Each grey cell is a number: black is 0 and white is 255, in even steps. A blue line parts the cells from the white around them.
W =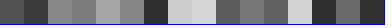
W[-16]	82
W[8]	214
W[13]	48
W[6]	49
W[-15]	58
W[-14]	136

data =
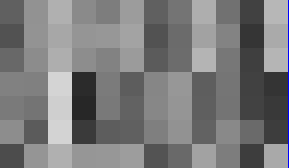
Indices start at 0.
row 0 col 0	96
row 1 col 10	53
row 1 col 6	82
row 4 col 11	57
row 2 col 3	141
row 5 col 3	58
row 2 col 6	91
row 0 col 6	96
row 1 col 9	131
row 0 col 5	156
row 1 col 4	151
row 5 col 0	141
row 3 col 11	52
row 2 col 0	104
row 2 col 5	155
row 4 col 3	39
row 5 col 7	146
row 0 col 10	65
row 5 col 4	93
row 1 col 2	167
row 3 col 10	65
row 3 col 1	128
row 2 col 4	130
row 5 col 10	106
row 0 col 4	125

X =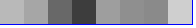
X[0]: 185
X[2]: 104
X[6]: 138
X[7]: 207

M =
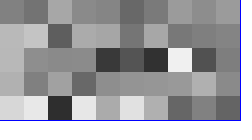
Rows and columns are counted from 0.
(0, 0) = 129
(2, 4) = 57
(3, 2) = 161
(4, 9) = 100
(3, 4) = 142
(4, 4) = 171
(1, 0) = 185
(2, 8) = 81
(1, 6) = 167
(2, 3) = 139
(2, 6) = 49
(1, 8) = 127
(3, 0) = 177
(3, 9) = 138
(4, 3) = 231

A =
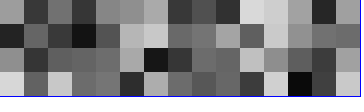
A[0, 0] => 157
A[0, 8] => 80
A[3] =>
[215, 98, 200, 108, 117, 45, 173, 108, 87, 103, 60, 208, 10, 64, 201]
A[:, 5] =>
[143, 182, 169, 45]
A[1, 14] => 108
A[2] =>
[143, 53, 95, 100, 109, 169, 22, 54, 108, 101, 192, 142, 94, 60, 161]
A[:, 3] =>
[54, 19, 100, 108]
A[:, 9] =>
[49, 164, 101, 103]
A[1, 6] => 200
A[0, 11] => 206
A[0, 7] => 56

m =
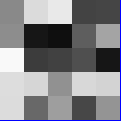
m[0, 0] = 137
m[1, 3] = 94
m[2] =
[249, 60, 65, 79, 22]
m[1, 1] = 22
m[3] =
[221, 214, 145, 216, 211]
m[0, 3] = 67
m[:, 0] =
[137, 141, 249, 221, 220]

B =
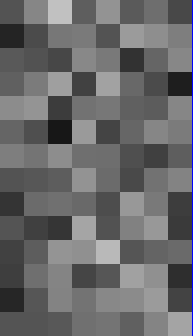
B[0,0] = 83
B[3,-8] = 96
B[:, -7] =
[134, 75, 82, 123, 148, 79, 116, 87, 107, 64, 93, 111, 86, 84]
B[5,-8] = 101
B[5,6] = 134
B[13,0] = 84
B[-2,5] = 139
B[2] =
[89, 82, 71, 136, 121, 50, 101, 135]
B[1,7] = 126
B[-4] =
[65, 93, 148, 144, 185, 85, 100, 106]
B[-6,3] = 105
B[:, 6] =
[110, 142, 101, 75, 92, 134, 64, 114, 121, 152, 100, 144, 155, 132]
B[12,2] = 131
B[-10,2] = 60
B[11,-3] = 161
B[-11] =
[96, 123, 159, 65, 162, 104, 75, 30]
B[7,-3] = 73
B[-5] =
[84, 64, 53, 165, 82, 129, 152, 58]
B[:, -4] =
[147, 83, 121, 162, 119, 68, 110, 107, 77, 82, 185, 86, 136, 116]
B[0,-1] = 72
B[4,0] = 140
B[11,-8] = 62

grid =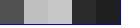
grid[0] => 81
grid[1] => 191
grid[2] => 199

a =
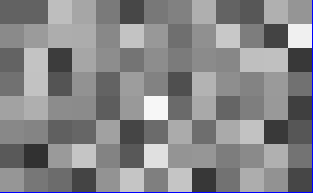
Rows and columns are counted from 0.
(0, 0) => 98
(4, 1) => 175
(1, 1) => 155
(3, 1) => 194
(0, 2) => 190
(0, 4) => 122
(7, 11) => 146
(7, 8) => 55
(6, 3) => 197
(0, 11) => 176
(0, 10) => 87
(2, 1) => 195
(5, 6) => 107
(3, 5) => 157
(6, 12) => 115
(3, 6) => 130
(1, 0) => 138
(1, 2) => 173
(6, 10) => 138
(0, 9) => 99
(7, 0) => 150
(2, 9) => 135
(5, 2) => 96
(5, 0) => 136
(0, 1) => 98
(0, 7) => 129
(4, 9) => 101
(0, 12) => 149
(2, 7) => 123
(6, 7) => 148

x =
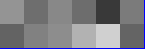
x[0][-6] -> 148
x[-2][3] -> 109
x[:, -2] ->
[57, 208]
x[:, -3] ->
[109, 178]

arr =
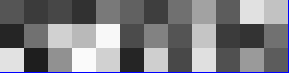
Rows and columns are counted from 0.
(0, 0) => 85
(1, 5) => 75
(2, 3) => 250
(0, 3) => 49
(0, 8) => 162
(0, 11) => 194
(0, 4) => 121
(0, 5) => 97
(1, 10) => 51
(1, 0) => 37
